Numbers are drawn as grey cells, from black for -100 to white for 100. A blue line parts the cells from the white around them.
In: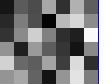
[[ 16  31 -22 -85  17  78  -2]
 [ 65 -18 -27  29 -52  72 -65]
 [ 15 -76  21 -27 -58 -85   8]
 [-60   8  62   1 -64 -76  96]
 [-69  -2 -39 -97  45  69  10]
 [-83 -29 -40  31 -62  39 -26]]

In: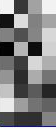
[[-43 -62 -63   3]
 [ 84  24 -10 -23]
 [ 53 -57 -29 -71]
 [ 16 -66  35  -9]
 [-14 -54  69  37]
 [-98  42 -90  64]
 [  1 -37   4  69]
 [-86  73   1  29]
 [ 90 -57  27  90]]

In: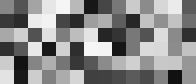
[[ 78 -80  61   0  35  67 -50 -49 -42 -29 -42   1 -87  16]
 [ 60 -86   4  37  -8 -57 -32   9  43  63  16  57  56  18]
 [-62 -30  83 -81  64 -64  93  91 -83  -6  72  70  10  52]
 [ 32  62 -36  76  -2  48  79 -71 -59  -6 -35  73   8 -63]
 [-56 -66  85  90 -46 -69  24  37 -26 -70  52  13  52 -14]
 [  6 -34  29  80  92  45 -82 -45  -6  59   9  69  84 -29]]

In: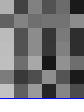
[[ 53 -25  21 -71   5 -41]
 [ -3 -55 -39  12 -34 -80]
 [ 50 -14  32 -82  14 -14]
 [ 48 -36  10 -57   0 -64]
 [ 47 -36  10 -58  -4 -64]
 [-24   3 -13 -10 -10  10]
 [ 39 -48   1 -36 -16 -80]]

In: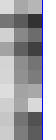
[[ 60  -2 -28]
 [ 55  -9 -36]
 [ 62  31  70]
 [ 73  28  32]
 [ 67  14  -3]
 [ 66  11  -9]
 [ 27 -25 -50]
 [ 64   7 -15]
 [ -8 -29 -61]
 [ 72  32  43]]

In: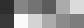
[[-55  96  66  34   9  -2]
 [-64   4 -10 -28  34  72]]

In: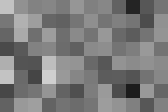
[[-23  20  25 -22 -10 -15  -8  23  15   0 -32   1]
 [-44 -15  -8  17 -22 -38  -2  21 -40 -78  20 -20]
 [ 53 -17 -46  62  20   5  -4 -28 -27 -34 -10   6]
 [ 37 -34 -35  49  18  16 -18 -32  15   9  14   8]
 [-42 -30   2   5 -15 -25   8  11  -9  -1  20 -10]
 [-21  33 -13  23 -14   8  -9  19 -18 -28  -9  16]
 [ -7  39  24 -20 -24  -8  12  -9   0  -8 -40  14]
 [ 52  14   2   5  -4  18   0   6 -23 -72 -32  -9]]
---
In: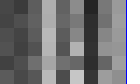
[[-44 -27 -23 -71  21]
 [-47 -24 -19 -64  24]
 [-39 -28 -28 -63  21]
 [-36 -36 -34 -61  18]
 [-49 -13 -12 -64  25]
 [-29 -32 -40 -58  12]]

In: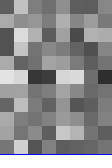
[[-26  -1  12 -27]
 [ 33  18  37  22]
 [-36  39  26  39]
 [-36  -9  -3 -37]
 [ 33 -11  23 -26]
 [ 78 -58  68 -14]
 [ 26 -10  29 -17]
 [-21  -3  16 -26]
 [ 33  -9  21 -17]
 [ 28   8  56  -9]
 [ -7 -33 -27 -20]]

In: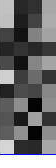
[[ 52 -62]
 [ 50 -48]
 [-48   2]
 [-71 -70]
 [-42   4]
 [ 63 -16]
 [-74 -46]
 [-28 -97]
 [-34  26]
 [-27 -98]
 [ 67 -69]]

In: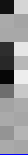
[[-87]
 [ 33]
 [ 32]
 [-64]
 [-69]
 [-95]
 [-14]
 [ 28]
 [ 33]
 [ 16]
 [ 33]]

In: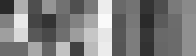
[[-68 -39 -11  -5 -18 -59  -4]
 [  0 -46 -19  32 -33 -67 -15]
 [ 25 -31 -13  55 -32 -58 -16]
 [-15  32  52  47 -33 -61 -16]]

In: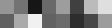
[[ 17 -83  23  47]
 [-25  89 -16 -44]]

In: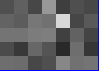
[[-37 -44 -51 -44]
 [-22  -7  69 -30]
 [ -9  -3 -50 -47]
 [-41 -19 -68 -58]
 [-14 -44   6  -9]]

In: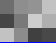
[[-14  15]
 [-46  61]
 [ 52 -50]]

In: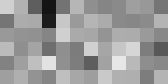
[[ 63 -26 -10  12   8  19]
 [ -8  33  56  42   8   9]
 [ 20  14  63  31  36  21]
 [ 47  29  12  63  55  -2]
 [  2  50  13 -26  81  11]
 [ 25  15  50  24  38  -2]]
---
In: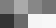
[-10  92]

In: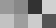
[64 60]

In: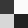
[97 69]

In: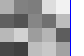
[ 90 -12  23 -50]

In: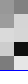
[ 1 22]

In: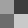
[-52 -15]

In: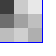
[82 26 48]

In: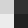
[-61  85]

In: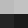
[ 52 -70]
